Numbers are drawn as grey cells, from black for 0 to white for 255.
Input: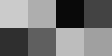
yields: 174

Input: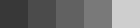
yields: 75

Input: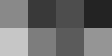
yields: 57

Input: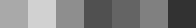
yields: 209

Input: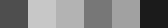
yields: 199

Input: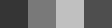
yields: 121
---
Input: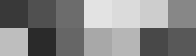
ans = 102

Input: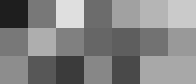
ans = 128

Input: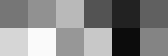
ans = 151

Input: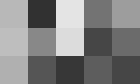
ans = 220

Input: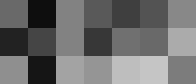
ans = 130

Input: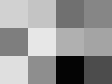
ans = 176
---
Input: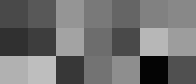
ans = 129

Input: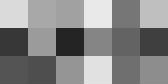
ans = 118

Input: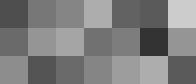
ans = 90

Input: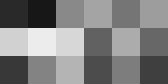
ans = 117

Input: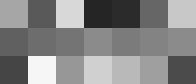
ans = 102

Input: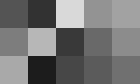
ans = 147
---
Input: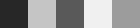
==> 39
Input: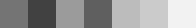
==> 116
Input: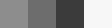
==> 141
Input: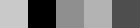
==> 201
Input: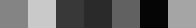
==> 132
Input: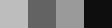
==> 189
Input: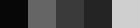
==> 7
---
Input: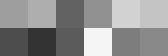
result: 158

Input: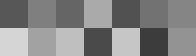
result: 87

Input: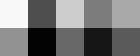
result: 248

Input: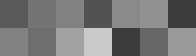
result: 89

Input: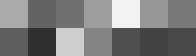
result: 170

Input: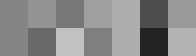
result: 133

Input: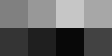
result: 128
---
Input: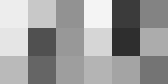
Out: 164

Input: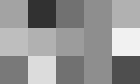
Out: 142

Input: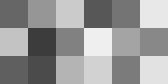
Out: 123

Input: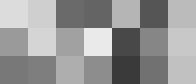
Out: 113

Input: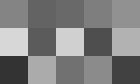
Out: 139

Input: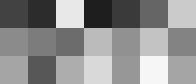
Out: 246
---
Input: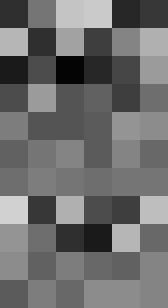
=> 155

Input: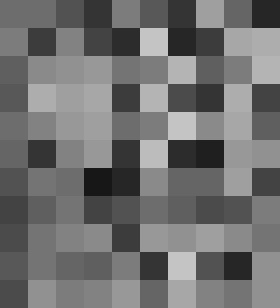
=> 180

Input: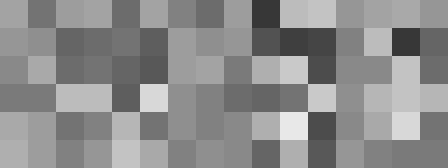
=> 108

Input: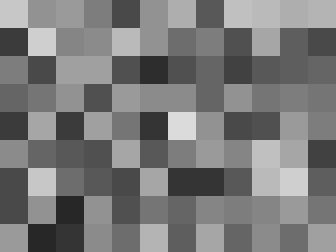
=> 101

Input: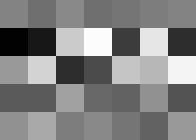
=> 244

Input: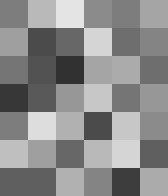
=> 110
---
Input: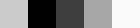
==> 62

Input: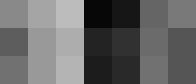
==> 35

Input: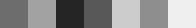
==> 88

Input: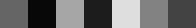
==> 28

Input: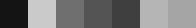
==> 84

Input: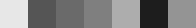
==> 127

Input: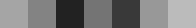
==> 116
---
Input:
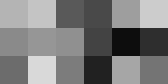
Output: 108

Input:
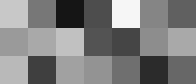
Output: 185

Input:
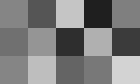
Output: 133

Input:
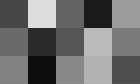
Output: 129

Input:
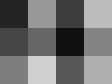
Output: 125

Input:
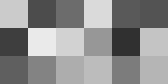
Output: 95

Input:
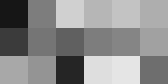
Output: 168

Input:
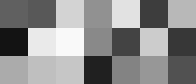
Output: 171
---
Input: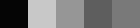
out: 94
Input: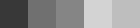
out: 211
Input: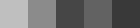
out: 98
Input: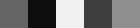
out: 62
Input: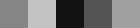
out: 84
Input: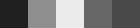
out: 103
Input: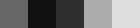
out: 172
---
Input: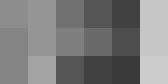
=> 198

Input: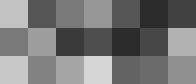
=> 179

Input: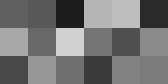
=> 138

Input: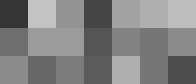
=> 139

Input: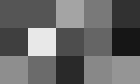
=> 22

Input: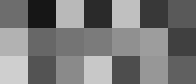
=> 64
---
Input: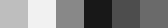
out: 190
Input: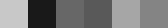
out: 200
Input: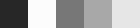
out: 39
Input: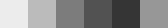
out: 236
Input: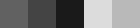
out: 97
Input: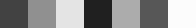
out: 66
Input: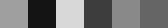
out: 159
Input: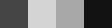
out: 69
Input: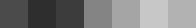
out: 75
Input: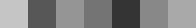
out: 197
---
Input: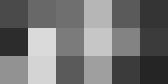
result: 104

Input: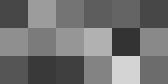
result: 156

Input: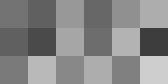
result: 96

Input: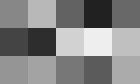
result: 184

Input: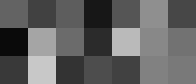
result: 65

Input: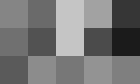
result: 106
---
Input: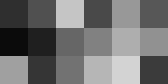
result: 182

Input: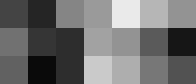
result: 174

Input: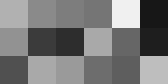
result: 109

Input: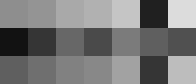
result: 162

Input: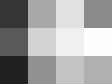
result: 146

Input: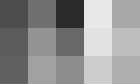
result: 140
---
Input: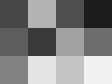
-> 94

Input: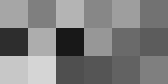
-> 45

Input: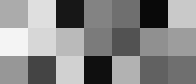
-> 244

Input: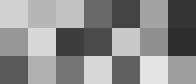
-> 151

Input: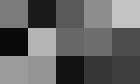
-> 10

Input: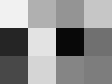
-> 37
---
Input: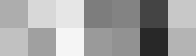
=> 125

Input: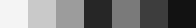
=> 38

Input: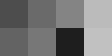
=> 187

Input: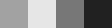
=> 33

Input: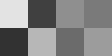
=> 122

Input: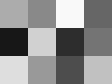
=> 102

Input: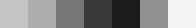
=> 56

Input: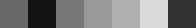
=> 153
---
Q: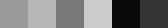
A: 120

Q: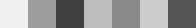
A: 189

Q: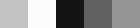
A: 251

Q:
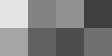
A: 165

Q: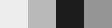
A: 236

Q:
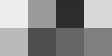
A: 186

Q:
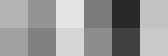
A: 213

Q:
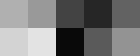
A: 227

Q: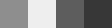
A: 142
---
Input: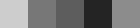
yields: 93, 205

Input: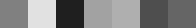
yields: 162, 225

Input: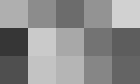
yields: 168, 209

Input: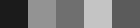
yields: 111, 196

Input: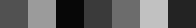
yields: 58, 193

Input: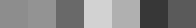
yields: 210, 210
